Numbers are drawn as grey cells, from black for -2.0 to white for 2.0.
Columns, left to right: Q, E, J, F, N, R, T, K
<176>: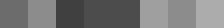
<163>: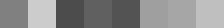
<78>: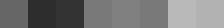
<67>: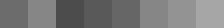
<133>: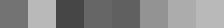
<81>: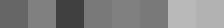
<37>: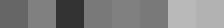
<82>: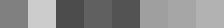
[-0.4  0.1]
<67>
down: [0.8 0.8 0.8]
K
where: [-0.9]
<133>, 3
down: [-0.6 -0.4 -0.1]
F

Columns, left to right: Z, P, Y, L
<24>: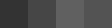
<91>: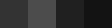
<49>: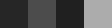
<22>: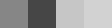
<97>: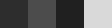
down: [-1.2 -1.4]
Z
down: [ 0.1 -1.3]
Z
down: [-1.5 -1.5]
Y
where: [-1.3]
<97>, 1

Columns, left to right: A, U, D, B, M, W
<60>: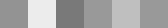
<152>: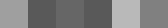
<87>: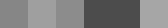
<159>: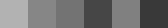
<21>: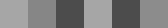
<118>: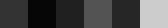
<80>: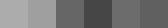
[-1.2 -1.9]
<118>
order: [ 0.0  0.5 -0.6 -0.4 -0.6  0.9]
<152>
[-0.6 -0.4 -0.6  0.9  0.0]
<152>
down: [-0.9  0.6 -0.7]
B
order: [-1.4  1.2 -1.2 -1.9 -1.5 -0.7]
<118>
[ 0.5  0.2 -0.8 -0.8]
<87>
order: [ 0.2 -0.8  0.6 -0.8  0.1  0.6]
<21>

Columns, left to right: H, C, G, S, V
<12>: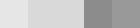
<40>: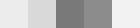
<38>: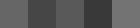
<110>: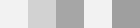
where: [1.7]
<40>, 1
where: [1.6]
<12>, 1
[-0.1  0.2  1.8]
<40>
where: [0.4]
<12>, 5
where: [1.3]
<110>, 2
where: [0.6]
<110>, 3

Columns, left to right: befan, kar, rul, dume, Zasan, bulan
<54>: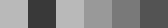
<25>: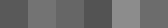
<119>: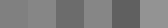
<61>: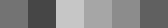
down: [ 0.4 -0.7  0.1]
dume
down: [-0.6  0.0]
befan

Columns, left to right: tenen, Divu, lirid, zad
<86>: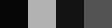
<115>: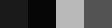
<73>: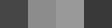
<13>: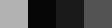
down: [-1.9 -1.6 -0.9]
tenen
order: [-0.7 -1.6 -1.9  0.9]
<115>
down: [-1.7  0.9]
lirid
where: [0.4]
<73>, 3
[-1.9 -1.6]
<13>
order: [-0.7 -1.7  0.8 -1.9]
<86>
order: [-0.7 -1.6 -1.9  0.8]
<13>

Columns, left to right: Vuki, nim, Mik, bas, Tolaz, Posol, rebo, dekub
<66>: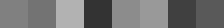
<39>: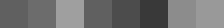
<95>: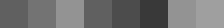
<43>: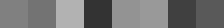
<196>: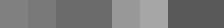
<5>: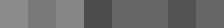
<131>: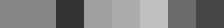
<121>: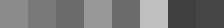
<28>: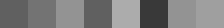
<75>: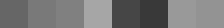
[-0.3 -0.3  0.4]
<196>
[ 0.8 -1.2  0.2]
<66>
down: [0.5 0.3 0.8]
Mik
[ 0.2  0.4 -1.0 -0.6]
<66>

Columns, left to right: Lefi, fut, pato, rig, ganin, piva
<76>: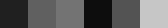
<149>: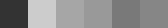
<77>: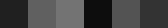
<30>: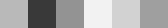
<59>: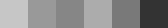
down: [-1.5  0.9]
Lefi
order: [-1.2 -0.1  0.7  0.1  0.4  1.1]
<59>
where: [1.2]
<149>, 2

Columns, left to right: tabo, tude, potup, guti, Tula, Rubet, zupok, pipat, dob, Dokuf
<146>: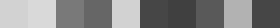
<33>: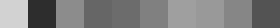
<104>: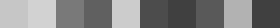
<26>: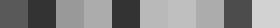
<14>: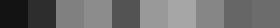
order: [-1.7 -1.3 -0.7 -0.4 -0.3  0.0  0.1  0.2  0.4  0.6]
<14>
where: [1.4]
<146>, 2
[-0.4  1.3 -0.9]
<146>

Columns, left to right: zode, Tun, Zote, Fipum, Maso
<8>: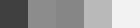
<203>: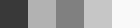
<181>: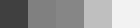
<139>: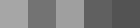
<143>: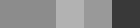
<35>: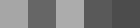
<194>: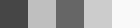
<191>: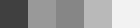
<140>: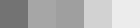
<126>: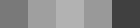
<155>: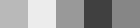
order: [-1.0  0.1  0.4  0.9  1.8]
<191>
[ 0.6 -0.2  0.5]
<139>

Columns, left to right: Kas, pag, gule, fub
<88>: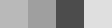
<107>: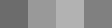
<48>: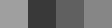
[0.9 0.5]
<88>
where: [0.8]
<107>, 3
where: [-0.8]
<88>, 3
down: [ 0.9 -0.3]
Kas
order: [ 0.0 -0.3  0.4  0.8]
<107>

